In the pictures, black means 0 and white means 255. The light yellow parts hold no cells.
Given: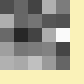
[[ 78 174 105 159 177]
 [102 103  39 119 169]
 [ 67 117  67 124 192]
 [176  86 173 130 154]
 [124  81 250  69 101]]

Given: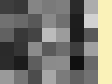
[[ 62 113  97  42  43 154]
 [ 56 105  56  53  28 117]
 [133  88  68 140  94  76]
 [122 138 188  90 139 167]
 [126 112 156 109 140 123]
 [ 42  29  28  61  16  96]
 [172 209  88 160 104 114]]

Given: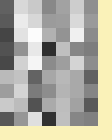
[[ 97  90  69  82  72 186 157 202  87]
 [216 235 226 146 209 194 212 188 150]
 [201 215 252 232 245  99 123  82 223]
 [136 155 177  46 139 167 141 170  49]
 [162 157 147 191 158 184 180 189 191]
 [205 217 240 134 212 169 169 162 134]
 [143 154 139 125 141  97 133  89 128]]

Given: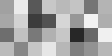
[[161 167 110 187]
 [235 210 193 135]
 [ 88  60 121 198]
 [199  82 177 230]
 [185 214 199 183]
 [196 151  39 126]
 [117 242 104 146]
 [180 174 240 183]]

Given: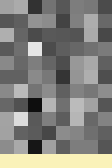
[[162  86 175  89 137  97 137 103 163 162 140]
 [171  95 101 111 104  97 187  81 220  98 169]
 [ 50 147  75 229 126 138 116  14  89  91  22]
 [115 140  89  76 101 120 140 181 127  71 160]
 [ 87  67  87  94  77  52  96 112  93 140  94]
 [125 128  84 103 152 149 130 187 182 133 125]
 [120 173 170 113 168 174 119 162 104 111 125]
 [ 75 104  72 123  96  78 141  85 131  96  85]]

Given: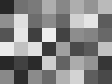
[[ 39 143  84 235  40 137]
 [113 223 230 193  65  45]
 [122 109  63 224  42 139]
 [174 139 238  57 206 106]
 [135 103  66 160  99 177]
 [174 209 141  74 172 211]
 [148 229 132  90 147  94]
 [186  92 104 194  54  73]]
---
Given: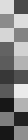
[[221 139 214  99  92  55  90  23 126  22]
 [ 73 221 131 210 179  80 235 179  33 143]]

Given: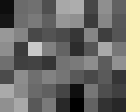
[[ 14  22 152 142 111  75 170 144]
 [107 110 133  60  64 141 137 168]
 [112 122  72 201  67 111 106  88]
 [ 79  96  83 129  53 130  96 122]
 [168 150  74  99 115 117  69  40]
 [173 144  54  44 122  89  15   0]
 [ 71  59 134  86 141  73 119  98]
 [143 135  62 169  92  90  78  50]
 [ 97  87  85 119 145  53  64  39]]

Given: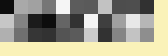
[[ 13 198 176]
 [169 131 112]
 [161  27  54]
 [118  13  50]
 [245 101  84]
 [ 92  50  91]
 [ 90 244 203]
 [194  63  50]
 [ 77 160 133]
 [ 78 232 195]
 [ 49 182 142]]

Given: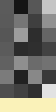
[[ 91  90  86  91  97 123  78]
 [ 21 118 157  43 143  33  65]
 [ 87  63  45  47 107 136  47]
 [197 145 101  66 114  57 226]]

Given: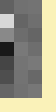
[[ 97 215 137  25  69  78 101]
 [113 101 109 121 116 115 113]
 [115 111 101 110 121 104 119]]

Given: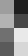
[[158 179 112  90]
 [ 31  71 233 215]]

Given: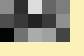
[[140  78   4]
 [ 46  57 114]
 [220  34 171]
 [102  58 160]
 [125 144  68]]
